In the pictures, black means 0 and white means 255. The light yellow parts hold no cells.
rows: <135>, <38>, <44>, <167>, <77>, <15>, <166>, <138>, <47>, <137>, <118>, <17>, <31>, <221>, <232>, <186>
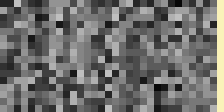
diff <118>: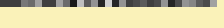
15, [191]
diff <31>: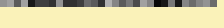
4, [37]
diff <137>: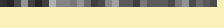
19, [75]
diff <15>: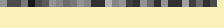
11, [161]
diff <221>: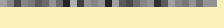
7, [133]

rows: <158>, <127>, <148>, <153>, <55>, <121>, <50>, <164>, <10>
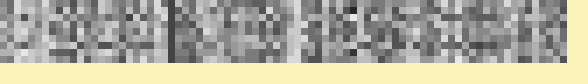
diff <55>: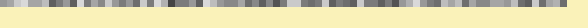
63, [177]
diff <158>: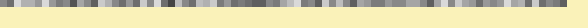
17, [123]

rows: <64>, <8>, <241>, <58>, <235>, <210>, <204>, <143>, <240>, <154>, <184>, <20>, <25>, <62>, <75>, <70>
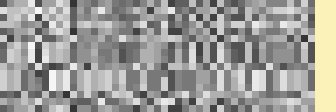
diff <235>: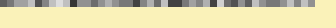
14, [161]
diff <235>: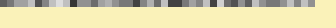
29, [176]
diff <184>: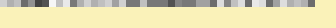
30, [120]
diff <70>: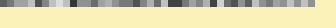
19, [66]
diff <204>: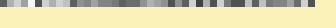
37, [176]
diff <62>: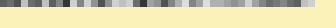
20, [66]
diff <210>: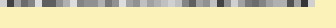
35, [108]

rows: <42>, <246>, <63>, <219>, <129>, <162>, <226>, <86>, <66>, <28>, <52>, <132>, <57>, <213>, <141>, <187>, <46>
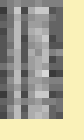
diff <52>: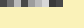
4, [143]
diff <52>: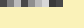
1, [114]
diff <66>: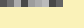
3, [85]
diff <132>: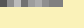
5, [157]
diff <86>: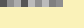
4, [172]
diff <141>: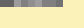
1, [114]
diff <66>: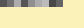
4, [157]

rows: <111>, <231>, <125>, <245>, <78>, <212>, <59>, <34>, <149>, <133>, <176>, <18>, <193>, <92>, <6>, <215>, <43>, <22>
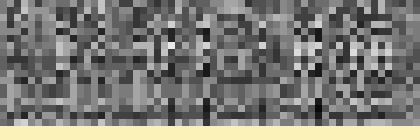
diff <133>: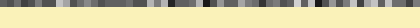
12, [150]
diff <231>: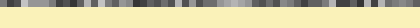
17, [136]
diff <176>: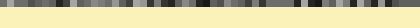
28, [53]
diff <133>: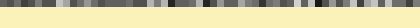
29, [25]
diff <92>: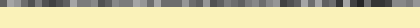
12, [109]

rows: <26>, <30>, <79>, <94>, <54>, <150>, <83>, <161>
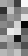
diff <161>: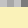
0, [183]
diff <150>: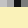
0, [183]
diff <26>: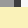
0, [167]
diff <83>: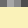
1, [153]
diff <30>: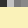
3, [153]

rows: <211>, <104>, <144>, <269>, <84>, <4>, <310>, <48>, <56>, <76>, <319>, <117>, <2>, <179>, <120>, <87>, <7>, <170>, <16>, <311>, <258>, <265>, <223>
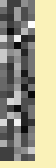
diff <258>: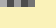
1, [92]
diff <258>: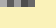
4, [116]
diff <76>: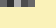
4, [116]
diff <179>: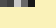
4, [11]
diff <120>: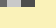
1, [215]
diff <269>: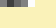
2, [92]
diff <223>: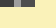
4, [92]

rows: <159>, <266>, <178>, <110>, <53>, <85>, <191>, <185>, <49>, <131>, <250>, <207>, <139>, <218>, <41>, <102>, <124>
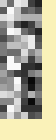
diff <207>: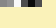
3, [64]
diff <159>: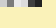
1, [109]
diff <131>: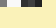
4, [49]
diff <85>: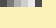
2, [162]
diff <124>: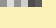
0, [135]
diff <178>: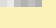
4, [177]

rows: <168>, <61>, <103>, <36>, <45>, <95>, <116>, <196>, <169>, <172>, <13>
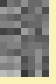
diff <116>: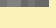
5, [117]
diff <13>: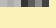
5, [158]
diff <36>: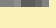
4, [105]
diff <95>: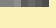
6, [92]
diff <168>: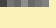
5, [105]
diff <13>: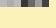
4, [92]
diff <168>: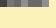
6, [130]

